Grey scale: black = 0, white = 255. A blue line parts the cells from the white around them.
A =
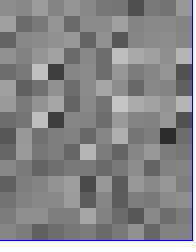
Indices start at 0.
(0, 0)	142
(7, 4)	134
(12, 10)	139
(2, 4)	153
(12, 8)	126
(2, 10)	141
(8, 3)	126
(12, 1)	130
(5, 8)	104
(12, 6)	133
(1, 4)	105
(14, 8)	144
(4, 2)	192
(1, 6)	139
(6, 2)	147
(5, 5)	140
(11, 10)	151
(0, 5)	136
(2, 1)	136
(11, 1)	126
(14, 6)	105
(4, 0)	109
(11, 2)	131
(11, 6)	152
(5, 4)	110
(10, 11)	132
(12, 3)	138
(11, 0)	96
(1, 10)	137
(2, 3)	144
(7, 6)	110
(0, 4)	148
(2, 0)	100
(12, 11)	143
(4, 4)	134
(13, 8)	87

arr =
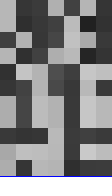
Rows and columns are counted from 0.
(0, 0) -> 183
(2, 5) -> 169
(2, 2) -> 55
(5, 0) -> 54
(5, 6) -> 57
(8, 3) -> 185
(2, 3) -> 70
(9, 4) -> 58
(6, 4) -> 57
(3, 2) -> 65
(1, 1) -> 47
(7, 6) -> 184
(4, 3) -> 78
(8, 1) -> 52
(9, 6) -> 188
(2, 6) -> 57
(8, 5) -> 64
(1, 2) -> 56
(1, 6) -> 50
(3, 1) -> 48
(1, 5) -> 33
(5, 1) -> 66
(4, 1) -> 196
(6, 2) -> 188

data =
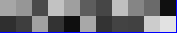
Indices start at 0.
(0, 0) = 166
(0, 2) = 74
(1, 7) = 67
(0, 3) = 194
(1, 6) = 51
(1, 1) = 62

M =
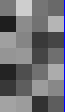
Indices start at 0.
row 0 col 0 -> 122
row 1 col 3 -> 181
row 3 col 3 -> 111
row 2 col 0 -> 160
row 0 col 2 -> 117
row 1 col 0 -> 30
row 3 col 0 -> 149
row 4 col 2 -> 113

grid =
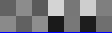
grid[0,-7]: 98
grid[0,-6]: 140
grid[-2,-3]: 119
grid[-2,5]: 206
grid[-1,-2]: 29

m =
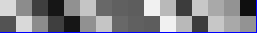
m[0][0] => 217
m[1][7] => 104
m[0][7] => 96
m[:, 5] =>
[197, 145]
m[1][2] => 140
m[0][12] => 199
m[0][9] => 241
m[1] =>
[83, 217, 140, 63, 22, 145, 197, 104, 96, 93, 241, 185, 60, 199, 169, 147]
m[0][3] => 22

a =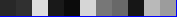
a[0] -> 40
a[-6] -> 214
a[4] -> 11
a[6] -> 119

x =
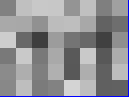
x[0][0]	129
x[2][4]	116
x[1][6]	98
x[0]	[129, 192, 200, 199, 148, 192, 127, 160]
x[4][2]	127
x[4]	[139, 174, 127, 176, 88, 174, 96, 189]
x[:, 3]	[199, 188, 156, 169, 176, 130]
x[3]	[121, 201, 121, 169, 89, 201, 88, 172]

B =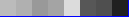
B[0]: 187
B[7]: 32
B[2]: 153

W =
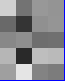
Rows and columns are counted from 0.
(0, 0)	208
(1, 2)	144
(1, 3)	149
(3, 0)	182
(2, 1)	143
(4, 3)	124

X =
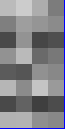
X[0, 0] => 187
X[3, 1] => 186
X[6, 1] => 98
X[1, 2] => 149
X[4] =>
[91, 85, 145, 136]
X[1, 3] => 139
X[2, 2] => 70
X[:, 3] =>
[124, 139, 79, 120, 136, 154, 76, 136]
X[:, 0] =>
[187, 127, 73, 146, 91, 182, 73, 178]
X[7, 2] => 143
